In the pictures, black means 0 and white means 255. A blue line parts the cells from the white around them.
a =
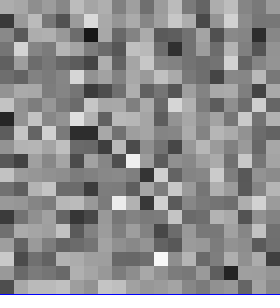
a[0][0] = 173
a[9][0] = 93
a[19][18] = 158
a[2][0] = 137
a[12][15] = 203
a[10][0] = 147
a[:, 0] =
[173, 58, 137, 117, 96, 110, 147, 195, 38, 93, 147, 88, 194, 113, 153, 59, 112, 158, 201, 153, 78]
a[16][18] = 194
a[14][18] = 210
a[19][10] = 168
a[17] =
[158, 99, 154, 125, 100, 107, 116, 163, 144, 136, 148, 99, 88, 155, 152, 124, 146, 141, 90, 111]
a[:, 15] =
[173, 148, 80, 108, 115, 69, 168, 92, 163, 182, 155, 171, 203, 176, 116, 179, 120, 124, 126, 94, 145]
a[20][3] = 186
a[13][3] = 196
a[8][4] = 147
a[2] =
[137, 89, 173, 176, 152, 108, 23, 168, 104, 131, 171, 90, 94, 114, 164, 80, 137, 133, 45, 135]
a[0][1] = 167
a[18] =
[201, 75, 112, 98, 178, 172, 159, 158, 104, 103, 110, 247, 142, 181, 106, 126, 175, 144, 172, 64]
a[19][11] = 145
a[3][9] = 192
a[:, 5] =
[188, 155, 108, 164, 92, 214, 117, 107, 223, 45, 106, 75, 124, 107, 187, 54, 90, 107, 172, 176, 158]
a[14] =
[153, 150, 133, 124, 183, 187, 153, 123, 236, 178, 56, 208, 90, 135, 122, 116, 110, 174, 210, 155]
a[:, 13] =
[122, 173, 114, 114, 115, 121, 159, 178, 167, 172, 152, 136, 132, 154, 135, 106, 153, 155, 181, 120, 135]
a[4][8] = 99
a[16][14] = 120
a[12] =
[194, 155, 150, 145, 142, 124, 129, 136, 138, 127, 52, 207, 99, 132, 135, 203, 126, 88, 147, 139]
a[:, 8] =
[128, 149, 104, 86, 99, 130, 111, 168, 185, 113, 185, 78, 138, 124, 236, 118, 127, 144, 104, 124, 191]
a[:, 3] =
[156, 119, 176, 123, 120, 123, 125, 151, 135, 209, 164, 135, 145, 196, 124, 161, 159, 125, 98, 117, 186]
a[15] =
[59, 115, 144, 161, 101, 54, 72, 153, 118, 131, 122, 124, 196, 106, 110, 179, 169, 83, 146, 131]
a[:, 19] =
[155, 119, 135, 147, 148, 120, 169, 102, 178, 99, 167, 164, 139, 181, 155, 131, 112, 111, 64, 148, 137]
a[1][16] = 209

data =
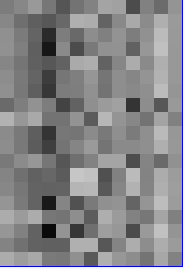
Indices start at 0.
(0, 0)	124
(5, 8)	142
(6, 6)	145
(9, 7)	121
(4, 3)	87
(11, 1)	139
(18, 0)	172
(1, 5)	175
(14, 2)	99
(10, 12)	152
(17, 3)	96
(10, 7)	116
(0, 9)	76
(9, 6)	139
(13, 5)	181
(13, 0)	135
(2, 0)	144
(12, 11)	172
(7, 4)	67
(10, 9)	138
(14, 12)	156
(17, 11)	173
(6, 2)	95
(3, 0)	145
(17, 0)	131
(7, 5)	98
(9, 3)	52
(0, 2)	153
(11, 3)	118
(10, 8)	138
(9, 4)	119
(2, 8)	147
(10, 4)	116
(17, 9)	173
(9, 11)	186
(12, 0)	132
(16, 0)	150
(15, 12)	128

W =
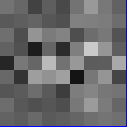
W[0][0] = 115
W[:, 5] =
[115, 129, 78, 127, 152, 20, 125, 120, 101]
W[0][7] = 120
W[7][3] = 86
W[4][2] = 102
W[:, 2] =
[66, 100, 148, 28, 102, 158, 109, 80, 105]
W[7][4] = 78
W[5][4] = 160
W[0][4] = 73
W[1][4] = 80
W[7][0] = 109
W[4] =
[38, 120, 102, 186, 114, 152, 92, 93, 169]
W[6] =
[85, 91, 109, 90, 61, 125, 133, 119, 116]
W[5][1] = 51
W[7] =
[109, 88, 80, 86, 78, 120, 155, 123, 102]
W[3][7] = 150
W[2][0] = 111
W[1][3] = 86
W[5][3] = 146
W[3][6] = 202
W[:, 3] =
[94, 86, 123, 102, 186, 146, 90, 86, 90]

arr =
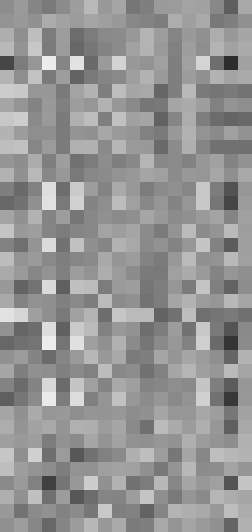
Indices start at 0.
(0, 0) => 141
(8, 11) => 98
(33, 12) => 148
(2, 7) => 137
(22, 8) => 198
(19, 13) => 171
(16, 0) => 196
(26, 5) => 138
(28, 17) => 152
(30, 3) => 169
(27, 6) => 160
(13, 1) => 106
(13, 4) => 109
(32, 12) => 119
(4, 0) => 70
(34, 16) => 84
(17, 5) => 193
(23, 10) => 110
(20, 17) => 141
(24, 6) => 159
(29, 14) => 167
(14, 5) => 209
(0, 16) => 94
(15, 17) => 160
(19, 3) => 147
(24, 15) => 106
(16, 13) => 187
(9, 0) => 179
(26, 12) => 166
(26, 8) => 136
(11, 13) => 130
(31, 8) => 162
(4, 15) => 110
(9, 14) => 147
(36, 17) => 172
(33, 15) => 141
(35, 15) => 182
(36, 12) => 180

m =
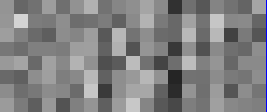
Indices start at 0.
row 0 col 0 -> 148
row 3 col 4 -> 124
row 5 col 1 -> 96
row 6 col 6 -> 198
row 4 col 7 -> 79
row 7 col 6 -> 148
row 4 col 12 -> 110
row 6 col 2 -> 120
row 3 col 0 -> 119
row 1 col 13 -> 162
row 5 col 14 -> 113
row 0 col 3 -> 157
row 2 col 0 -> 158
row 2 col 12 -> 104
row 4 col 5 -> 179
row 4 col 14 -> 128
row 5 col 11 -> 146
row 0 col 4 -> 111
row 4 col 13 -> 189
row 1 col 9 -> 138
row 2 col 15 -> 184
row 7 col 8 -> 156
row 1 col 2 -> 124
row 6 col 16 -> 85
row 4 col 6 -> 145
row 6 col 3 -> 140
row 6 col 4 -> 135
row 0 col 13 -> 112
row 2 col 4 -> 141
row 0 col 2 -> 113
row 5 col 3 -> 159
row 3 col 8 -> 177
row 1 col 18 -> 101
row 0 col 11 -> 138
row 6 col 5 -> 107
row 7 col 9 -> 200
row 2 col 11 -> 107

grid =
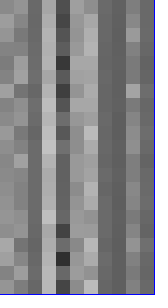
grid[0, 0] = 138
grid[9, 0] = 153
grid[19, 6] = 146
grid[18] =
[160, 134, 104, 179, 47, 151, 171, 107, 95, 129, 104]
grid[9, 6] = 187
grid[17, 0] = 168
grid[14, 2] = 107
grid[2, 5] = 148
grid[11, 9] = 126
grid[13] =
[142, 130, 107, 173, 98, 140, 179, 102, 95, 136, 106]
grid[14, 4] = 99
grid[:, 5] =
[159, 151, 148, 153, 167, 161, 148, 167, 151, 142, 142, 153, 153, 140, 148, 153, 156, 137, 151, 156, 140]
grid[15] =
[149, 143, 106, 191, 103, 153, 146, 106, 96, 122, 103]
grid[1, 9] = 136
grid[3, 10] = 103
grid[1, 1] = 134
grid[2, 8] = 95
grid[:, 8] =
[97, 96, 95, 96, 97, 96, 96, 97, 94, 94, 96, 95, 97, 95, 94, 96, 95, 94, 95, 95, 95]
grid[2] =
[149, 121, 105, 179, 84, 148, 175, 104, 95, 154, 106]
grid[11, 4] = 97
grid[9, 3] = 189
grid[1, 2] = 104
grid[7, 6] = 167
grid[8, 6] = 159
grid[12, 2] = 107
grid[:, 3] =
[166, 173, 179, 176, 179, 166, 179, 189, 181, 189, 194, 179, 171, 173, 176, 191, 168, 173, 179, 184, 184]
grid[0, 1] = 148
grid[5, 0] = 131
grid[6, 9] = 164
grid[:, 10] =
[105, 105, 106, 103, 99, 101, 109, 103, 105, 109, 105, 100, 105, 106, 108, 103, 100, 111, 104, 102, 105]
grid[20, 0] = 149
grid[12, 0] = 138
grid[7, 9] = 122

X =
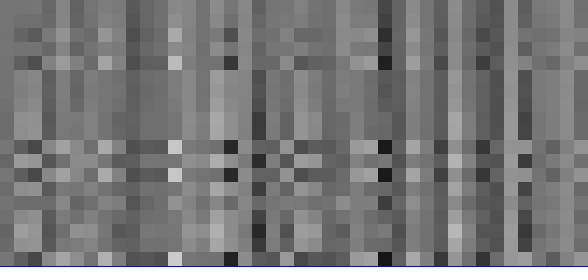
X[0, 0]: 116
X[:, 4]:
[132, 133, 146, 132, 155, 126, 127, 125, 120, 120, 161, 113, 161, 120, 136, 123, 111, 120, 165]
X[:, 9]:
[89, 85, 78, 87, 78, 96, 94, 95, 98, 96, 80, 93, 79, 97, 84, 97, 92, 97, 82]
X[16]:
[101, 157, 149, 85, 111, 145, 141, 119, 87, 92, 119, 117, 119, 148, 141, 175, 140, 120, 40, 127, 81, 156, 152, 101, 92, 130, 115, 122, 79, 125, 113, 93, 183, 131, 84, 84, 155, 57, 105, 119, 136, 116]
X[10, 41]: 147
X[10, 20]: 147
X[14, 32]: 137
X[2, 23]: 109
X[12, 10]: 91
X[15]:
[111, 137, 143, 91, 123, 112, 128, 115, 106, 97, 110, 111, 120, 136, 121, 160, 140, 131, 67, 121, 104, 145, 131, 104, 115, 124, 108, 99, 90, 129, 114, 90, 158, 120, 96, 80, 150, 72, 121, 127, 139, 105]
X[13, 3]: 90
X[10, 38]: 114
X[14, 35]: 84
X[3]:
[116, 114, 115, 104, 132, 99, 115, 127, 122, 87, 104, 111, 139, 132, 112, 139, 116, 134, 99, 117, 119, 127, 114, 111, 139, 122, 120, 68, 100, 139, 117, 93, 139, 109, 91, 82, 141, 93, 118, 123, 139, 112]
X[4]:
[115, 95, 78, 130, 155, 128, 107, 163, 130, 78, 95, 96, 187, 125, 115, 114, 55, 137, 104, 104, 138, 87, 97, 100, 120, 146, 154, 32, 99, 157, 122, 73, 139, 104, 61, 93, 143, 130, 112, 104, 130, 141]
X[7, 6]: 124
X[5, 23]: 107
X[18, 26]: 161
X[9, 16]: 143
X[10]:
[118, 94, 73, 135, 161, 137, 111, 169, 129, 80, 91, 88, 198, 121, 116, 112, 40, 139, 97, 95, 147, 77, 92, 89, 104, 153, 160, 25, 97, 164, 124, 63, 143, 108, 55, 102, 147, 146, 114, 97, 128, 147]
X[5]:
[114, 129, 134, 94, 126, 103, 124, 117, 111, 96, 108, 111, 124, 135, 116, 155, 135, 132, 79, 119, 110, 140, 124, 107, 124, 122, 108, 89, 94, 130, 114, 92, 151, 115, 98, 80, 147, 80, 122, 126, 140, 105]
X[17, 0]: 106
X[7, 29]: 130
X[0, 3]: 103
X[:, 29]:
[137, 140, 150, 139, 157, 130, 132, 130, 127, 127, 164, 125, 164, 126, 141, 129, 125, 126, 169]
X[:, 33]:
[109, 108, 104, 109, 104, 115, 114, 116, 124, 124, 108, 130, 107, 123, 107, 120, 131, 124, 111]
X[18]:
[118, 94, 71, 138, 165, 141, 115, 176, 126, 82, 86, 80, 203, 117, 114, 113, 34, 140, 91, 86, 153, 72, 88, 83, 93, 154, 161, 21, 96, 169, 127, 56, 149, 111, 52, 108, 151, 157, 119, 92, 129, 149]
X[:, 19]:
[116, 117, 112, 117, 104, 119, 117, 119, 124, 122, 95, 126, 97, 123, 116, 121, 127, 123, 86]
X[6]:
[115, 127, 132, 97, 127, 101, 122, 118, 114, 94, 106, 110, 125, 135, 115, 151, 133, 132, 83, 117, 111, 137, 121, 107, 127, 121, 110, 84, 95, 132, 114, 92, 147, 114, 96, 81, 145, 82, 122, 126, 138, 105]
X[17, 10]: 113
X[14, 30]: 117
